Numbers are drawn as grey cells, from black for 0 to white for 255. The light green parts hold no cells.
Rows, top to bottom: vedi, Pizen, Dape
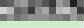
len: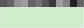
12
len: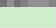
8
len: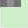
3
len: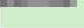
11
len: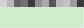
12

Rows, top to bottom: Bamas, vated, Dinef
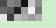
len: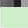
4
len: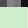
4
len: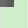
2

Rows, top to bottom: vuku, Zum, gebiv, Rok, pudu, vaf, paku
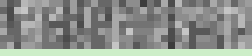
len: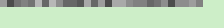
29
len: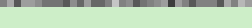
36
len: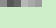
6
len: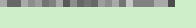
25
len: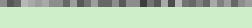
36

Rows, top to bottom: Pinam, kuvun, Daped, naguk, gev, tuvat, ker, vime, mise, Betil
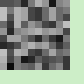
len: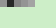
5
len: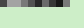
10
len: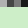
4

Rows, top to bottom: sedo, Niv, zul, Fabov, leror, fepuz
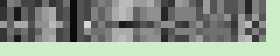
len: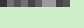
10
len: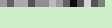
15
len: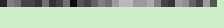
31
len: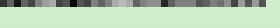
38
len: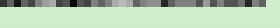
38
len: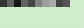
10

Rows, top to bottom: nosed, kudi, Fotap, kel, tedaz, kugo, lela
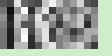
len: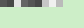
9
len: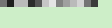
14
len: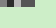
5
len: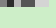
7
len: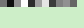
11

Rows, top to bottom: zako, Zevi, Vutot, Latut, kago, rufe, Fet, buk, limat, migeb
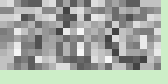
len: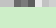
8
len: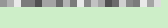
23

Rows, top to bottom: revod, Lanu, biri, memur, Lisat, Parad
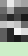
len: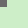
1
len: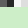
4
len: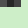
3
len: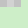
3
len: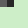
2
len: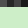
4
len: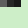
3

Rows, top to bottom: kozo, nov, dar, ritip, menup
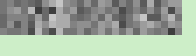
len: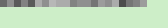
21
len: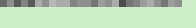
26
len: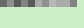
11
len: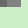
3
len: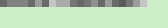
21
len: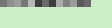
13

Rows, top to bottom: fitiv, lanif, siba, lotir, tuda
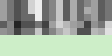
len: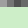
4
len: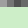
4
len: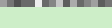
16

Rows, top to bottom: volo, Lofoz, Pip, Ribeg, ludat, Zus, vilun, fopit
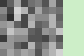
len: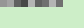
9
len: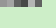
6
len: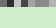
8
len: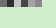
6
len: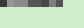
9
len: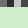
4

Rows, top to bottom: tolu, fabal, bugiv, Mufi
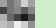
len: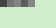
5
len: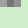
3
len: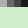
4
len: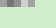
5

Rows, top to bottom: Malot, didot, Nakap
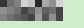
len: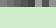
8
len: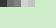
5
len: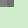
2
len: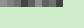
9
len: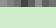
8

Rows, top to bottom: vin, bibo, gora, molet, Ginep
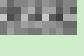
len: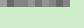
10
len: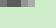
5
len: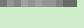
11

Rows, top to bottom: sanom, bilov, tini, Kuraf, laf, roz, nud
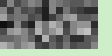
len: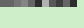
11
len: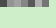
7
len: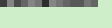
14
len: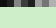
8
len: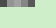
5
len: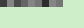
9

